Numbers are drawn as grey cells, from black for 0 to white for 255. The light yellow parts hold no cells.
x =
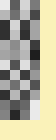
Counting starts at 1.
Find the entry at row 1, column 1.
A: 234
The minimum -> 30
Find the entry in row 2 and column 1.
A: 183
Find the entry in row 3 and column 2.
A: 213
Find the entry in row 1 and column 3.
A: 213
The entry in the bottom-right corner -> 234
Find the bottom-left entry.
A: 131
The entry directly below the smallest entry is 112

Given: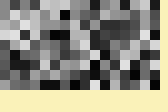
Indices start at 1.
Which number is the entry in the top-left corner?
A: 137
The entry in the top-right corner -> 26
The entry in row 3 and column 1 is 180
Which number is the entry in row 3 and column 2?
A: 158
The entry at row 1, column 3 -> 128
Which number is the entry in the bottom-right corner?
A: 5
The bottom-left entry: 158
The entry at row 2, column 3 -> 158
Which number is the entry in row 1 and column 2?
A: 67
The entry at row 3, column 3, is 224
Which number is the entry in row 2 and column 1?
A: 137

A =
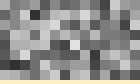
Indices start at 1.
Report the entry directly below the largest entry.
89
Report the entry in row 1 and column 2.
123
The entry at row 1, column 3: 135
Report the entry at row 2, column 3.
203
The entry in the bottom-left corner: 185
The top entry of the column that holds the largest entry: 111
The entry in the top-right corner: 146
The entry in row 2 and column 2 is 135
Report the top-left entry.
176
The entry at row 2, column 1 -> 101
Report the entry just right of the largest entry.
101
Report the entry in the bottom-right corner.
80
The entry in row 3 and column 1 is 157

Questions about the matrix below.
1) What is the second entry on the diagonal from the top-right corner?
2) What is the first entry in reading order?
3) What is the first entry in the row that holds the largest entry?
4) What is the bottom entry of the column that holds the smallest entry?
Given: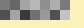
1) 81
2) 122
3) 81
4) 57

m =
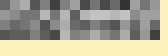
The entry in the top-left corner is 105
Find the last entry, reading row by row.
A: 64
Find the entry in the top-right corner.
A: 151
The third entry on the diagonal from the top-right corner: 105
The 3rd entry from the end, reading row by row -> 94
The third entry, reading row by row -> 172
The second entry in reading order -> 151
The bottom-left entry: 85
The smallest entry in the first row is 52
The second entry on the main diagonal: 139
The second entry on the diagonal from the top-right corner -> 160

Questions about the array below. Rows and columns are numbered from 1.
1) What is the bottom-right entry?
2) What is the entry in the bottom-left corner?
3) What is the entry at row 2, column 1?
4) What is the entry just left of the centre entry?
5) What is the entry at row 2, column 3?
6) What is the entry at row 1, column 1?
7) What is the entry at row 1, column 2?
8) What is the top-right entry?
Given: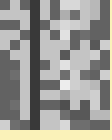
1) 98
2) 207
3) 196
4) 98
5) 196
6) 98
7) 196
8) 98

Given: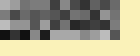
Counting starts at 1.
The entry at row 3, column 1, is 188
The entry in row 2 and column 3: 106
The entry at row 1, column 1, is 177
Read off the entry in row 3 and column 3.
148
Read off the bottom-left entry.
17
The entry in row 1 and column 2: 157
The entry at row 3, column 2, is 148
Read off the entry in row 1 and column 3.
115
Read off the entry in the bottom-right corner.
85

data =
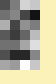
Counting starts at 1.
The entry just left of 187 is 101
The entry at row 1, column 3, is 211
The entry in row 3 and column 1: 175
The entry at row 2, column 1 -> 113
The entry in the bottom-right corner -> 199
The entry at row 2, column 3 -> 69
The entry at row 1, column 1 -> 79
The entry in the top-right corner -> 199
